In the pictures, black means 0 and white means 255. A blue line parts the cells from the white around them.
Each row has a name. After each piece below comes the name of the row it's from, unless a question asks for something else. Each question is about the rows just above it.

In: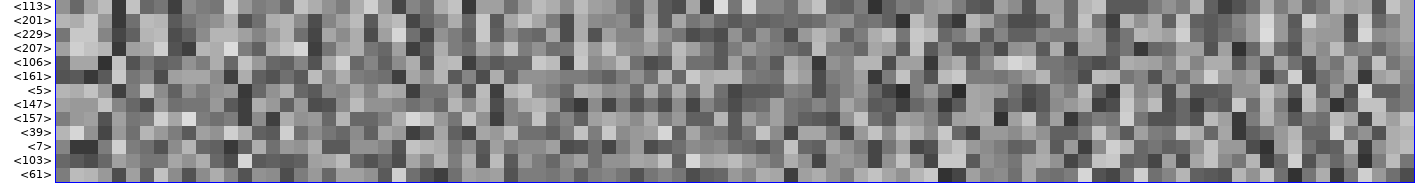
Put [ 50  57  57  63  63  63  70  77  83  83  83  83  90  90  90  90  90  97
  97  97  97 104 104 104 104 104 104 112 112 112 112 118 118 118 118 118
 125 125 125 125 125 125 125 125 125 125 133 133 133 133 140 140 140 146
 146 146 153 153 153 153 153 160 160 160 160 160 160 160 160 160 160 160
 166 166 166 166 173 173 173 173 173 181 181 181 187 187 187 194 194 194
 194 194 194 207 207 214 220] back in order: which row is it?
<113>
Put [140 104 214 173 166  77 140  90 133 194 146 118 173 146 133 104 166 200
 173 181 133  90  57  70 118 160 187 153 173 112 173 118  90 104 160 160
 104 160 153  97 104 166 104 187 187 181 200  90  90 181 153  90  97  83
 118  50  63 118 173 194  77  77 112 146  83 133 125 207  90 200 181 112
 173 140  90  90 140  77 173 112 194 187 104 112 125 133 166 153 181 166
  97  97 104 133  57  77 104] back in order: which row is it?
<201>
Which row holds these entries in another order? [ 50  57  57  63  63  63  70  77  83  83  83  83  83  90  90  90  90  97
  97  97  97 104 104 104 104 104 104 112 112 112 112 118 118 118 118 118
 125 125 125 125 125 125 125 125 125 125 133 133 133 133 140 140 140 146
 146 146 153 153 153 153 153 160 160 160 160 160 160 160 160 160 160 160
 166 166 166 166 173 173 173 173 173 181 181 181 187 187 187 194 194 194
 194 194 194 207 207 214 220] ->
<207>
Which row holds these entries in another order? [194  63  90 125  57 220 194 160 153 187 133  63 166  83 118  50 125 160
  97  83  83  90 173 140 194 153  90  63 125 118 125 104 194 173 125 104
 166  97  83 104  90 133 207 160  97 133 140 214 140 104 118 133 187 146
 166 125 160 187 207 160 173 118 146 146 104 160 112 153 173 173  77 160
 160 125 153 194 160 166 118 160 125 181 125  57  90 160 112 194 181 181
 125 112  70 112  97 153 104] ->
<113>

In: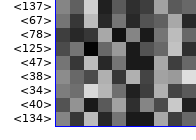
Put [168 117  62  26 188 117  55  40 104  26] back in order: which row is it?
<47>
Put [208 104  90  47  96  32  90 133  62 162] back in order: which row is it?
<137>
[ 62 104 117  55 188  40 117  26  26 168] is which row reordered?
<47>
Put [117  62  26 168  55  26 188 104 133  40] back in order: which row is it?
<134>
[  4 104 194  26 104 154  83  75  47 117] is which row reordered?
<125>
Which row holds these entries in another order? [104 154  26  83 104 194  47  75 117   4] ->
<125>

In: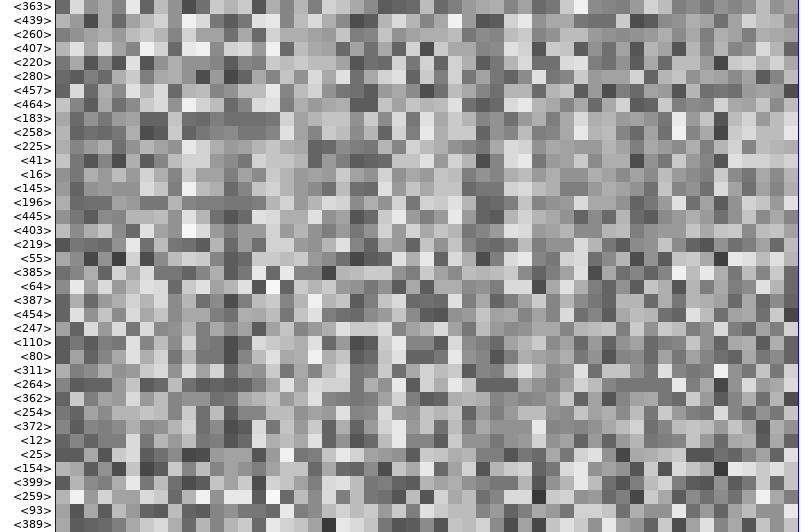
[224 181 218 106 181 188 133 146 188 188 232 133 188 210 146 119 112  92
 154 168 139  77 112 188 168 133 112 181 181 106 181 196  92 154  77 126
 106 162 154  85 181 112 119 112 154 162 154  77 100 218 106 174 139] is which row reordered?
<457>
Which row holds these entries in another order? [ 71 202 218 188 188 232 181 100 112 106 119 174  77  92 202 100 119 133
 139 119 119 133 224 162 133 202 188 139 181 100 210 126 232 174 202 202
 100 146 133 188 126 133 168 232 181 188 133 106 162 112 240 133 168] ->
<258>
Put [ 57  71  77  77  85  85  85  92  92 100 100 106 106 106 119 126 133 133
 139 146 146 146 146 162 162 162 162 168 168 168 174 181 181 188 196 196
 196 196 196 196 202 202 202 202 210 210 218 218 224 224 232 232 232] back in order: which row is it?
<154>
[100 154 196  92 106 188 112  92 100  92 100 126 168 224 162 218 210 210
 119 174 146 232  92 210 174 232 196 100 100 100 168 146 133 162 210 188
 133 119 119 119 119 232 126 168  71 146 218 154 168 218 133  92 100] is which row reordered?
<264>
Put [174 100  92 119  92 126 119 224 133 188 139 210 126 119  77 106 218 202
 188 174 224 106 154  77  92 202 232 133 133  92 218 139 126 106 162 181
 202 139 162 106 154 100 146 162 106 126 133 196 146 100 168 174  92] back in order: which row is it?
<110>
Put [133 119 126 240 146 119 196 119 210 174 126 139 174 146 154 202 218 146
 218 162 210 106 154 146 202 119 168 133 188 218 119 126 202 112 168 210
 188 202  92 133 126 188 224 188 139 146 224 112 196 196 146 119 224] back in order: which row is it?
<311>

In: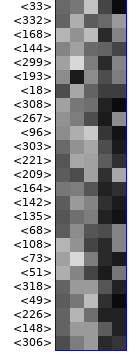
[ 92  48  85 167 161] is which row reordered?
<221>
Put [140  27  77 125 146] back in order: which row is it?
<267>

